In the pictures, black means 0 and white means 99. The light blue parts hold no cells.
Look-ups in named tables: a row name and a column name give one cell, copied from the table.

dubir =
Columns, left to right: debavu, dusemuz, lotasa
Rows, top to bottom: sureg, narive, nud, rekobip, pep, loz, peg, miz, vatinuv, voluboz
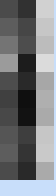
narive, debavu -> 36
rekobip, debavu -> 60
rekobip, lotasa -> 85
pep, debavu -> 30
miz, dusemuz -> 24
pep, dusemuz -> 16
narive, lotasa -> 77
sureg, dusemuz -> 19
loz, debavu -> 25
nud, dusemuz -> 30
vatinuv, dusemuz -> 20
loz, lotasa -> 68
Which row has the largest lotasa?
rekobip

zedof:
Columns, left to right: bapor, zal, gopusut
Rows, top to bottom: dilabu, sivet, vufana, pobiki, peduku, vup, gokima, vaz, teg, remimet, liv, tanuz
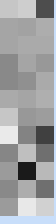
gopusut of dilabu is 30
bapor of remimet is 60
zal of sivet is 63
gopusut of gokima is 61
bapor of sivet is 64
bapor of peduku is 53
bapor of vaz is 91
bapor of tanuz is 60
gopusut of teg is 43
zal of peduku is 56
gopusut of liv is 43

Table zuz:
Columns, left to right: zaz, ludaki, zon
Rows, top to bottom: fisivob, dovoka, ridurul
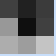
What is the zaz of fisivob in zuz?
25
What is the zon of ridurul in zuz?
76
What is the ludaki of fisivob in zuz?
13
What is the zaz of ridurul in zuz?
67
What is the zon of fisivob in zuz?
23
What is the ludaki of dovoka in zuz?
6
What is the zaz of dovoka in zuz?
59
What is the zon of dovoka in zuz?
25
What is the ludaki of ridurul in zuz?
61
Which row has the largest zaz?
ridurul

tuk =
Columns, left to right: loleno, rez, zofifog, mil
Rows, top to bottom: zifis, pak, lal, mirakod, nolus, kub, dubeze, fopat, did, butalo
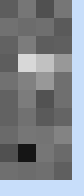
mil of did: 41
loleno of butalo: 43
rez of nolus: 50
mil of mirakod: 59
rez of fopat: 46
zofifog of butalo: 43
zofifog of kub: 32
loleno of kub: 38
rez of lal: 48
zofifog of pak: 43
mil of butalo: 37
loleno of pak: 44
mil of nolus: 43
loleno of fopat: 41
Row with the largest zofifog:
mirakod

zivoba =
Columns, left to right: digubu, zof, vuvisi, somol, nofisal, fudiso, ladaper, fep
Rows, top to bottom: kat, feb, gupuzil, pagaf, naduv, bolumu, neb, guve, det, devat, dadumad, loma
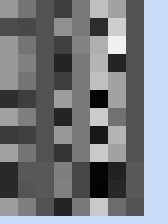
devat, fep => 34
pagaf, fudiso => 70
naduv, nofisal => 47
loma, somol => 14
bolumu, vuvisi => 32
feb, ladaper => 80
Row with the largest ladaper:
gupuzil

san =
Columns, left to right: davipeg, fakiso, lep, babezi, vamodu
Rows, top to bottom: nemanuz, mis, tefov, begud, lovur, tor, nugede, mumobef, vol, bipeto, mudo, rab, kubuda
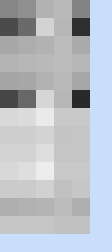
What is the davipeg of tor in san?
27
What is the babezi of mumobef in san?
76
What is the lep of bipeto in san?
92
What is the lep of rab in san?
70
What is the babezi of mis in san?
71
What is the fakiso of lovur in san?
65
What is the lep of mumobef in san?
82
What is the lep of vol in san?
86
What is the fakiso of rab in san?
69
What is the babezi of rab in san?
73
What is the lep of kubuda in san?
77
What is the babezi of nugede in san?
78
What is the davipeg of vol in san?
82

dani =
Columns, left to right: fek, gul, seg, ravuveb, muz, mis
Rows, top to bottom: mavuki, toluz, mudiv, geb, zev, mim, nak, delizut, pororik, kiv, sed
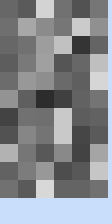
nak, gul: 44
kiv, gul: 48
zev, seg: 55
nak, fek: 26
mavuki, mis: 46
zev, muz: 37
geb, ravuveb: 33
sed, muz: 39
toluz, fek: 43

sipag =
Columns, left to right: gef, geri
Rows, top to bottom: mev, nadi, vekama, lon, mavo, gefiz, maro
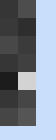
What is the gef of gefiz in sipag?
21
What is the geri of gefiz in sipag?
27
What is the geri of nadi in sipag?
18
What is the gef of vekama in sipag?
28
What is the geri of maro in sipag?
33
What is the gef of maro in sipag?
27

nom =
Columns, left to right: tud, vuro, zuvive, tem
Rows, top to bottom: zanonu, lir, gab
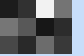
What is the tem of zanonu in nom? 45
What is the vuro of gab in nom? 16
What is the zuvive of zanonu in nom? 94
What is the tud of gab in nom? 28
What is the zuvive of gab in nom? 42
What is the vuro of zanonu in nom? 19
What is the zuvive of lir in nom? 9
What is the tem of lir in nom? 17
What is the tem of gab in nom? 22
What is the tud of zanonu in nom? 11
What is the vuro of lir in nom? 34
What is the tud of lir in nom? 46

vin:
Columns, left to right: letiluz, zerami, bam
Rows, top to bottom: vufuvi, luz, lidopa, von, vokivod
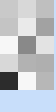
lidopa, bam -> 88
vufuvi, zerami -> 84
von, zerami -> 69
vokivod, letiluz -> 17
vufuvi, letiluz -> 78
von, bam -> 68
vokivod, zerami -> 96
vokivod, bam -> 71
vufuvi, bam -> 74
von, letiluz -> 84
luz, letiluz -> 76
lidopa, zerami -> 53
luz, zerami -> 91
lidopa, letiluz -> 96
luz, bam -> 63

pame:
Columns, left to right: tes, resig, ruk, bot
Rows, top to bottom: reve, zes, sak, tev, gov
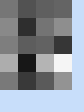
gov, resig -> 22
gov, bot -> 57
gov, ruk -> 35
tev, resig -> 9
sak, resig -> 36
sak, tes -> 49
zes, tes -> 53
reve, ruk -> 37
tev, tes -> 67
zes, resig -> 18
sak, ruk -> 38
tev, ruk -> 70
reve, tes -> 46
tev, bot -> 95
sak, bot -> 21

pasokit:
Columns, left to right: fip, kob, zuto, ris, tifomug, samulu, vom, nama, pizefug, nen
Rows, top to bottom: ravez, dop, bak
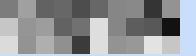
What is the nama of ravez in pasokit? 53
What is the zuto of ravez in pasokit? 38
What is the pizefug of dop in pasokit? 34
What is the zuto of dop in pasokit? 61
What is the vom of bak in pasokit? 57
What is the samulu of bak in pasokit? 86
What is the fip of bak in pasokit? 85
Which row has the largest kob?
ravez

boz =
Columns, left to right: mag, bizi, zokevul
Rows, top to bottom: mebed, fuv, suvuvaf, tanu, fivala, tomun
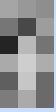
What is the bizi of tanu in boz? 80
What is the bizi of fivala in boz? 77
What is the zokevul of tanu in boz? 67
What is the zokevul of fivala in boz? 41
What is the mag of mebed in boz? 64
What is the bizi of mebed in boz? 59
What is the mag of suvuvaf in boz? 14
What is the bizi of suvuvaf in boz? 72
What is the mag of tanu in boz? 66
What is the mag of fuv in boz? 46
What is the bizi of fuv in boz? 28
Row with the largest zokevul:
tanu

